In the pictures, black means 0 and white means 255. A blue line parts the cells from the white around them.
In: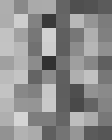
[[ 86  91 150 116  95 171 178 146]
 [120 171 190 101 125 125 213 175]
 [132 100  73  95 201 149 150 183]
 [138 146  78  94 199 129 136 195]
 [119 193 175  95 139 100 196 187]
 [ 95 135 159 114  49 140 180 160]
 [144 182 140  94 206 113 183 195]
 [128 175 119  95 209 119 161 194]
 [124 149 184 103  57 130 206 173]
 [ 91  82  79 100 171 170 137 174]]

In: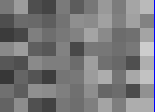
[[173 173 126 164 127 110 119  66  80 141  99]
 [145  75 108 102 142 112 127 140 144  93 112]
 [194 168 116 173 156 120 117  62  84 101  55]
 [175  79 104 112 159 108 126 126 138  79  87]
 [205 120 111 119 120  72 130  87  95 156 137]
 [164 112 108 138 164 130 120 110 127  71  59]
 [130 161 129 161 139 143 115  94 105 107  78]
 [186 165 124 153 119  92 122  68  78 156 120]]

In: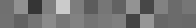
[[105 107 103 151  68 127 122 116 130 119 139 116  98 113]
 [118 107 130  71 147  98 118  92 125 203 127  53 145 112]]

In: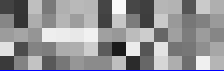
[[181 240 110 174 214 103  43 191 139 139 150 119  88 195 131  58]
 [167 143 119 116 227  85 236  26  91 205 174 172 126 131  76 225]
 [134 156 125 160 102 205 188 152 160 241 232 236 238 149 165 156]
 [154 129 119 153 202  61 124 199  65 186 157 181 137 173  52 134]
 [175 202  85 179 182  63  71 249  69 182 185 176 121 191  53  66]]

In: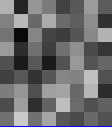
[[ 82 105  75  87 165 113 202 112]
 [ 97  80 108 189  99  47 158  77]
 [ 44 181 104 164 159  80 149 125]
 [ 82 191 130 133  87  51  88  64]
 [102  85 153  82  26  88  27  81]
 [ 54  75 143 113  63 113  45 155]
 [178 136  85  61  69 133  10 116]
 [ 49 141  95 107 171 105 184 129]
 [ 92 156  88  66 123 150  36 177]]

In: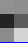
[[211 139]
 [ 92  35]
 [141 145]]

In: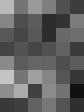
[[ 47  84 120  98  63  57]
 [ 17 115 139  65 171 141]
 [ 55  86 133 160 117 196]
 [ 93  78 100 102  92 138]
 [ 59  98  81  70  83  68]
 [111 105  45  89  70  88]
 [124  51  45  93  78 133]
 [ 60  80 126 153 117 185]]
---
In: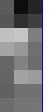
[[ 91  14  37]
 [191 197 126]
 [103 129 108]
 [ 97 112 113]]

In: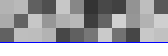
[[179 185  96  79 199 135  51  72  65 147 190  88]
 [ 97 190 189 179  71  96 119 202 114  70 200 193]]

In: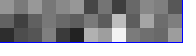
[[149 122 152 119 137 151  70 116  62 104 136 127  87]
 [ 45  77  85 127  58  34 177 158 243 123 111 105 157]]

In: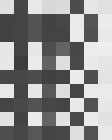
[[223  70 232 216 219  76 230 224]
 [ 66  69  83  68  68 235  81 232]
 [231  61 235  98 222  73 233 229]
 [232  68 230  89 222  68 234 234]
 [225  67 235 100 225  74 234 226]]

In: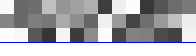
[[250 105 110 191 149 161 175  61 239 252  56  85 108 121]
 [252 248  87  54 244  60 139 251  71 130 127  75  66 243]]

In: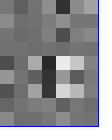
[[119  96 115 142  50 139 163]
 [116 106 112 128  78 127 136]
 [ 77 109 171  41 235 199 131]
 [ 82 110 162  53 213 184 125]
 [137 110 112 120 140 118 115]]

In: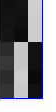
[[ 16  19 207]
 [ 20  12 205]
 [ 55 199  17]
 [ 52 203  17]]

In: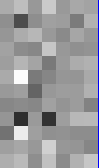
[[171 190 152 202 153 168 163]
 [150 172 183 153 138 166 152]
 [158 181 164 121 154 172 177]
 [153 159 100 152 157 156 177]
 [149  46 154  50 158 184 185]
 [159 167 152 208 151 149 134]]
